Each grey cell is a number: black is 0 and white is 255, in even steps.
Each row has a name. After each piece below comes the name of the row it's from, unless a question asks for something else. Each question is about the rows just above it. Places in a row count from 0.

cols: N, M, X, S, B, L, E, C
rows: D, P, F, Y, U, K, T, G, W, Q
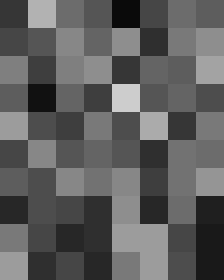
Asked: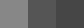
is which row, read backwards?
P
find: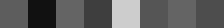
Y
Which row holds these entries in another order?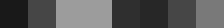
W
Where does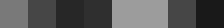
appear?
W

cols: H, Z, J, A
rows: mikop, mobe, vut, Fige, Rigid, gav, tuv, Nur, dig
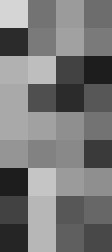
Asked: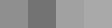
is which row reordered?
Rigid
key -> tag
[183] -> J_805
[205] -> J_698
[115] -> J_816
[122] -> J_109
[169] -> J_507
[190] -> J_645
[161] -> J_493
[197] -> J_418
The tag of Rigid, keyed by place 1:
J_493
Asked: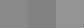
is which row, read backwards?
gav

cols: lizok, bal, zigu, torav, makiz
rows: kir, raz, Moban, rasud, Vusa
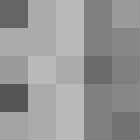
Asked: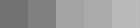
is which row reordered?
Vusa
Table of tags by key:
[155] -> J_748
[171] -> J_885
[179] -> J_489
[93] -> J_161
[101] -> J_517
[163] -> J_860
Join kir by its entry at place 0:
J_517
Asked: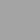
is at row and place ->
Vusa, 0
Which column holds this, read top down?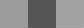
lizok
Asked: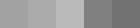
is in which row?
Vusa

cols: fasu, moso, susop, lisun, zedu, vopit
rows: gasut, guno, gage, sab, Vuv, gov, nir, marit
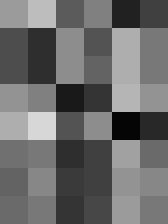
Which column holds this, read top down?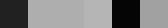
zedu
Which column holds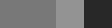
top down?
vopit
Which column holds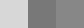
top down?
moso
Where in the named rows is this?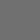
gov, 0

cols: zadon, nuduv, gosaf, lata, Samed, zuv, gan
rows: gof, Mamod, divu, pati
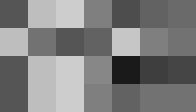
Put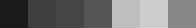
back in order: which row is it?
divu
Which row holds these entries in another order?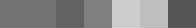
pati
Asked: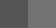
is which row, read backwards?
Mamod
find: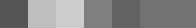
pati
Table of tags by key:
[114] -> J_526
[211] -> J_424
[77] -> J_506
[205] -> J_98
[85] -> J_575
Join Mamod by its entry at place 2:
J_575
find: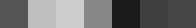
divu
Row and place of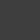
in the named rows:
divu, 5

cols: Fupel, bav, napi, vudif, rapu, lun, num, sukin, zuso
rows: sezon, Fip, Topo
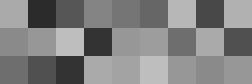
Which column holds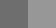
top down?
num
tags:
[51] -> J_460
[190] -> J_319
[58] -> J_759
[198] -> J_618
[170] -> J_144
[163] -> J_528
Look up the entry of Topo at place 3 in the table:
J_144
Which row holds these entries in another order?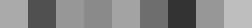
Topo

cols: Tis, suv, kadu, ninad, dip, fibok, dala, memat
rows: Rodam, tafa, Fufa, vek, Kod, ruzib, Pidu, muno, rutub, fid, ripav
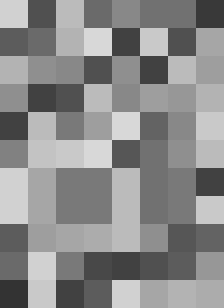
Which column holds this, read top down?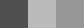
dala
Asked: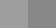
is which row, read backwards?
vek
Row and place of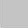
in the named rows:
ruzib, 1
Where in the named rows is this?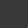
Rodam, 7
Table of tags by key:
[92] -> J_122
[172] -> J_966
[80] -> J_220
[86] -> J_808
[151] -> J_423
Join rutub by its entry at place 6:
J_808
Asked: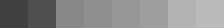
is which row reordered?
vek
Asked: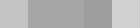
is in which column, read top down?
suv

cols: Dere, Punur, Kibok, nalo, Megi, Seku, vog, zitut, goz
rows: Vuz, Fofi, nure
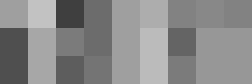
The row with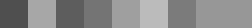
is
nure
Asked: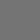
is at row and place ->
nure, 3

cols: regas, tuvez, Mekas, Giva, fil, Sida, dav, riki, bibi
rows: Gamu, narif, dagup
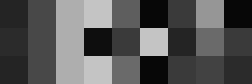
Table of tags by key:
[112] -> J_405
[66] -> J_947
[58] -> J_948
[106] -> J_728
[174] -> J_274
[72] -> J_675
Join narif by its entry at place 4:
J_948
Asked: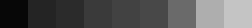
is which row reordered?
dagup
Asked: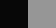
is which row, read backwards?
Gamu
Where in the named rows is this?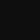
narif, 3
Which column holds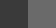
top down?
fil

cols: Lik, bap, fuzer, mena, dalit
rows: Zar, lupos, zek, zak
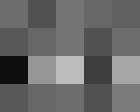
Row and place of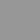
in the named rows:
zek, 1
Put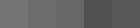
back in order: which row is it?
lupos
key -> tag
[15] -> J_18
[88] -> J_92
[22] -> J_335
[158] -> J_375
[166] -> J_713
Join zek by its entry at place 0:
J_18
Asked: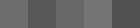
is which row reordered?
lupos
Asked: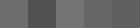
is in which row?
Zar
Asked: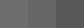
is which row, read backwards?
zak

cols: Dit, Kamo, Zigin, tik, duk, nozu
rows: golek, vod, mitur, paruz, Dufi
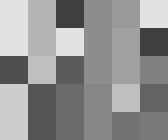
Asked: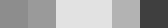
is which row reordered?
golek
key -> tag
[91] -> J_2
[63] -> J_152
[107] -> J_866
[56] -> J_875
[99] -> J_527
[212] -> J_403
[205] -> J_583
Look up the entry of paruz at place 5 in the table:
J_527
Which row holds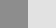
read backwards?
vod
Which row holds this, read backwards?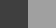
vod

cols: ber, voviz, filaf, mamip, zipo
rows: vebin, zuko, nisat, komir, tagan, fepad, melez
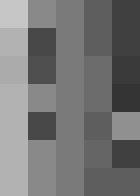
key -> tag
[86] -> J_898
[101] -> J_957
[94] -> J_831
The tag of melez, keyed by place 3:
J_831
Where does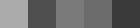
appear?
nisat
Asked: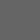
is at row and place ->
fepad, 3
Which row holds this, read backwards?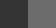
komir
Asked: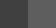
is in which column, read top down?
zipo
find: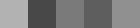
tagan

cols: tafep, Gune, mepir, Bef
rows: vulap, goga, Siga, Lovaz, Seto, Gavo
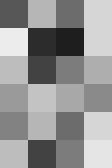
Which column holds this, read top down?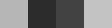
Gune
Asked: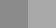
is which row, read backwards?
Lovaz
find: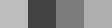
Siga
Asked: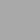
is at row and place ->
Lovaz, 2

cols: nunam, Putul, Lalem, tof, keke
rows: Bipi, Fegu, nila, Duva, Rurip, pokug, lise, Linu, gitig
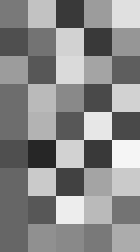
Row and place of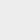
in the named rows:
Linu, 2
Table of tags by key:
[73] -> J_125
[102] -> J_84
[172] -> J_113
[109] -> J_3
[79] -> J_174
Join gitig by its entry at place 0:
J_84

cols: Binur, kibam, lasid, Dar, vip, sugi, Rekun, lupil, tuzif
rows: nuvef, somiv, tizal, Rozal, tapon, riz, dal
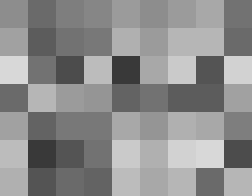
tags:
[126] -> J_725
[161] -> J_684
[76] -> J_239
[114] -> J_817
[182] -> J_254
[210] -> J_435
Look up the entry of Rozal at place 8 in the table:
J_684
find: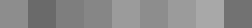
nuvef
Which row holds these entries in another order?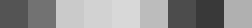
riz
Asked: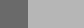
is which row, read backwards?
somiv
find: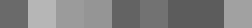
Rozal

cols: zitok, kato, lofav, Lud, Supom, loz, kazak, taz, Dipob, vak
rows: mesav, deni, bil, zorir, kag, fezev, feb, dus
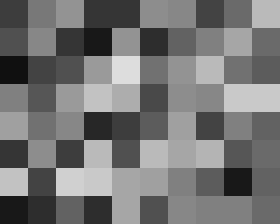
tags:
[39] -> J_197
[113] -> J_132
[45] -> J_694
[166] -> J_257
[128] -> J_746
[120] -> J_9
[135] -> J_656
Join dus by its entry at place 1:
J_694
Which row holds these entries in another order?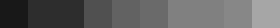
dus
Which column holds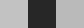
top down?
Lud
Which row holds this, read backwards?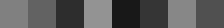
deni
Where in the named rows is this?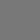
mesav, 1
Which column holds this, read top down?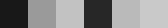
Lud

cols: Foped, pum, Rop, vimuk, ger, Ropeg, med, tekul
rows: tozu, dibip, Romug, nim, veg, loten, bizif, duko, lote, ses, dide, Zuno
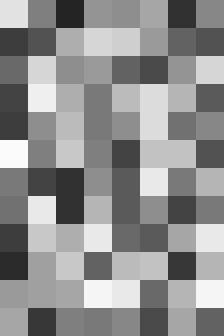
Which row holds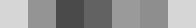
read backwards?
Romug
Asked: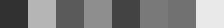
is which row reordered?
duko
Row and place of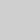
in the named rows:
dibip, 4
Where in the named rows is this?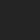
tozu, 2
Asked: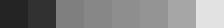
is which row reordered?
tozu
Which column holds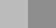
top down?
ger
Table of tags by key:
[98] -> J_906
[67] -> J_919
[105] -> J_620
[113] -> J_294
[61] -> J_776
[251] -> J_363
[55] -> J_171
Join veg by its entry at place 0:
J_776

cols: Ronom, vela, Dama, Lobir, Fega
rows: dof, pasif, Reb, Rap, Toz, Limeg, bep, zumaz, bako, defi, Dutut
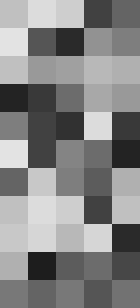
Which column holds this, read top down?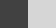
Lobir
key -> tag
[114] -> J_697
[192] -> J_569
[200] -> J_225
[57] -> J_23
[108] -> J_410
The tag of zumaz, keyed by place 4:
J_569
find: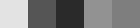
pasif

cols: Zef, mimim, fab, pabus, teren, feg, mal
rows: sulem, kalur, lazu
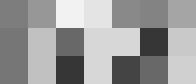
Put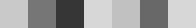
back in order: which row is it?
kalur
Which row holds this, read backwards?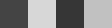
lazu
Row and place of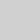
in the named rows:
lazu, 6
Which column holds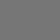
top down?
Zef

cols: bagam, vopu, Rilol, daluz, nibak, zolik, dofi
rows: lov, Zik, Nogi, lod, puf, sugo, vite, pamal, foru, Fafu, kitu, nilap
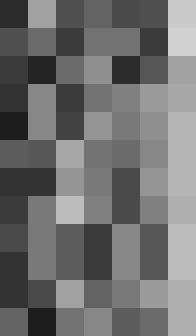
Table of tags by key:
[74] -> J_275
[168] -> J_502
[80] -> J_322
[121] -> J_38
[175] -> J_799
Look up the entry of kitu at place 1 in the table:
J_275
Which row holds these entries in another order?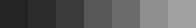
Nogi
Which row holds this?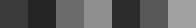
Nogi

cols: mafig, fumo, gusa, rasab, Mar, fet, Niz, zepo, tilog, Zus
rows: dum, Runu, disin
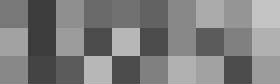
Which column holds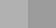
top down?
Zus
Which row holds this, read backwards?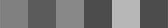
Runu
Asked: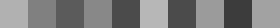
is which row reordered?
Runu
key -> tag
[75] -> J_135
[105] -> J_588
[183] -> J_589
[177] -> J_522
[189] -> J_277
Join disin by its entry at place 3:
J_589

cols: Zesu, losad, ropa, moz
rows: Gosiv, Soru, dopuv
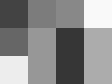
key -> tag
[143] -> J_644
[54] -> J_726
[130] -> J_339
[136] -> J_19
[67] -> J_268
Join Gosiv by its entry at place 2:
J_19
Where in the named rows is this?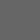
Soru, 0
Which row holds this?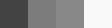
Gosiv
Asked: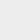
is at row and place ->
dopuv, 0

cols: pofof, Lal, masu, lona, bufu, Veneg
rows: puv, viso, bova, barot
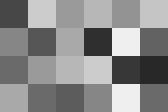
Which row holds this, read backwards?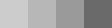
bova
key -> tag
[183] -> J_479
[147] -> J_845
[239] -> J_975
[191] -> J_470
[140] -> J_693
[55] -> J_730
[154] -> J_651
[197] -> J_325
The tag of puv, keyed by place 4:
J_845
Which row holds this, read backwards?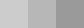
bova
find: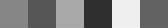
viso
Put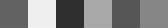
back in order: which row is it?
viso
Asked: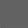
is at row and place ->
viso, 5
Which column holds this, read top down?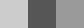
Lal

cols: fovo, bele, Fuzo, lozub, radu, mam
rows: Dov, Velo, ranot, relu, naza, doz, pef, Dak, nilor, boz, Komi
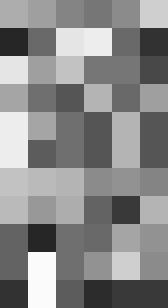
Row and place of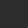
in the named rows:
Komi, 3
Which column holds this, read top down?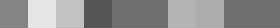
Fuzo
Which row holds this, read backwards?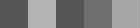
naza
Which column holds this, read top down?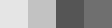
Fuzo
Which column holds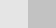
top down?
Fuzo
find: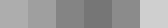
Dov

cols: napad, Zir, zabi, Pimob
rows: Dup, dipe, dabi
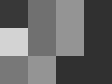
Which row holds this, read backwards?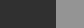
dabi
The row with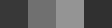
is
Dup
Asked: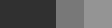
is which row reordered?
dabi
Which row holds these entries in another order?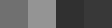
Dup
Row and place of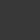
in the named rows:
Dup, 0
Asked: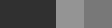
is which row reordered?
dabi
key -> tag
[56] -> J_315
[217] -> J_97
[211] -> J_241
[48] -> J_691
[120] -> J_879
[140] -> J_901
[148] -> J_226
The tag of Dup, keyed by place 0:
J_315

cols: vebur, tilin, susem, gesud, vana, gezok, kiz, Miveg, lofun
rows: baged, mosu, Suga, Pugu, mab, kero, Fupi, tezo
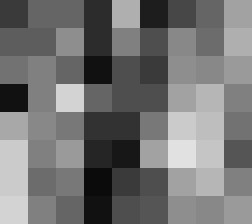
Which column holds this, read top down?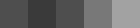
gezok
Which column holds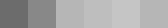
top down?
Miveg
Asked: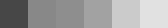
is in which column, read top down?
kiz
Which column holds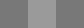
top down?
susem
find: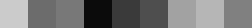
Fupi
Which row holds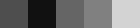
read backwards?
tezo

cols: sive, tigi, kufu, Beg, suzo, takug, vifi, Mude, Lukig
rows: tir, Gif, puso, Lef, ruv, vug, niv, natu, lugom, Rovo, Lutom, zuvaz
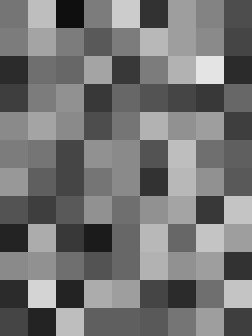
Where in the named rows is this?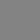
tir, 7
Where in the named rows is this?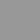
niv, 0
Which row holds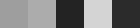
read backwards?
Lutom

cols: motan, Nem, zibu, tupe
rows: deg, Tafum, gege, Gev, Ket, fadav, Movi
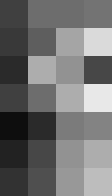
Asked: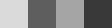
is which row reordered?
Tafum
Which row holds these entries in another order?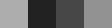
fadav

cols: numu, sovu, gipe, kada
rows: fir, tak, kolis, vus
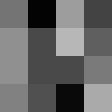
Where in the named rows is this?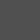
vus, 1
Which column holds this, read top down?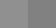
numu
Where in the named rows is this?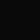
vus, 2
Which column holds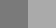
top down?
kada
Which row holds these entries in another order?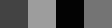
fir

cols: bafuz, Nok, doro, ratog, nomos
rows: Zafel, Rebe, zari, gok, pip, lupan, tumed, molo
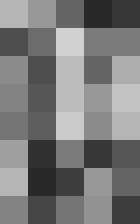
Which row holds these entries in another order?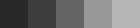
tumed
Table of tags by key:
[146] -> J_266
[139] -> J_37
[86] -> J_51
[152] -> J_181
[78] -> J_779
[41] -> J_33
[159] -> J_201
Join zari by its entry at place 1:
J_779
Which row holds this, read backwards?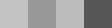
gok
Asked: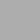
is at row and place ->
zari, 4
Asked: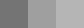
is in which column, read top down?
bafuz
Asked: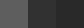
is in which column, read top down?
Nok
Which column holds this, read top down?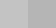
nomos

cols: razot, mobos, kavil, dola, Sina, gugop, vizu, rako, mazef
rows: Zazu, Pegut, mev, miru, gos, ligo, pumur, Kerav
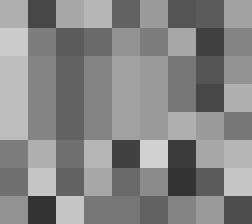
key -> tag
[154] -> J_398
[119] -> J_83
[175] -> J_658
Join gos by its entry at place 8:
J_83
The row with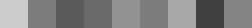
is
Pegut
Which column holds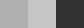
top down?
mobos
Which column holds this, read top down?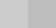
razot

